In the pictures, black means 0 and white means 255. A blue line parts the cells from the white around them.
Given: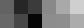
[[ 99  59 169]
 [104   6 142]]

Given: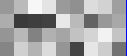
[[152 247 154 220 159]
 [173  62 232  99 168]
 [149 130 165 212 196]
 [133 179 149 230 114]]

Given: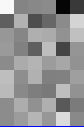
[[248 136   5]
 [ 95  78 139]
 [151 175 146]
 [154  95  68]
 [139 180 167]
 [190 177 129]
 [186 126 190]
 [140 145  89]
 [140 181 219]]

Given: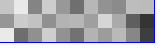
[[197 132 152 183 139 187]
 [150 194 179 159 170  52]
 [234 144 146 179 185  62]]

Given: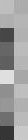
[[190]
 [175]
 [ 70]
 [102]
 [ 95]
 [223]
 [143]
 [151]
 [111]
 [ 53]]

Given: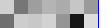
[[208 158 171 154]
 [111 200 149 221]]

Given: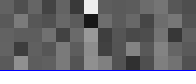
[[ 98 101  99 237  90 108  87]
 [ 89  87 104  23  91  70 119]
 [ 98  93  66 153  85  77  55]
 [ 99  96 122 141  84  88 101]
 [ 90  93 122 144  82  79 114]]
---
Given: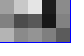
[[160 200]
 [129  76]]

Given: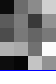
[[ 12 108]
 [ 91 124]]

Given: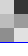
[[213  53]
 [188 155]]

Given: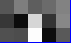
[[ 86 126]
 [ 55  12]]

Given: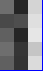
[[110  37]
 [ 73  78]]

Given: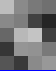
[[189 138]
 [137 126]]
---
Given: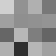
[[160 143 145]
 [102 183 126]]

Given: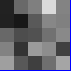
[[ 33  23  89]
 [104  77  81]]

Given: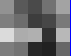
[[127 109  61]
 [219 172 176]]

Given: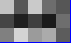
[[ 69  32  63]
 [128 212 155]]

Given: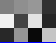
[[241  67 227]
 [ 40 149   9]]

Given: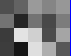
[[115  37 115]
 [ 59 227 208]]
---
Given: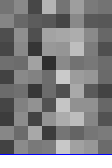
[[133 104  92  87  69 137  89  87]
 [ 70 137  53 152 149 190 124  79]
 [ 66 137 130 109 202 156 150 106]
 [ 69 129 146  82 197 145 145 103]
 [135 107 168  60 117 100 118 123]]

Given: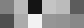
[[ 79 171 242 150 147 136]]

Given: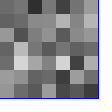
[[ 98 106 138 139 179 133 181]
 [100 186 119  90 117  97 108]
 [156 145  99 106  61 157 111]]

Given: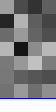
[[ 37 179  94  68]
 [182  21 140 184]
 [120  95  86  78]]

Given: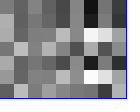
[[175  96 119 102  74 135  29 124  53]
 [118 189 130 178 132  80 171  83 139]
 [152 101 130 128 187 142 252 225 163]]

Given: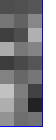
[[118  98 135]
 [172 120 132]
 [130 103 118]
 [174 117  34]]

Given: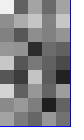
[[142 172 197 130 198]
 [150 146  44 108  97]
 [ 86  60 195  92  34]
 [138 153 126  31  99]]

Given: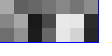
[[134 167  25  73 233 230  43]]

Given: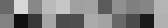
[[130  16  55 165  76  78 171 163 104  74  26 177]]
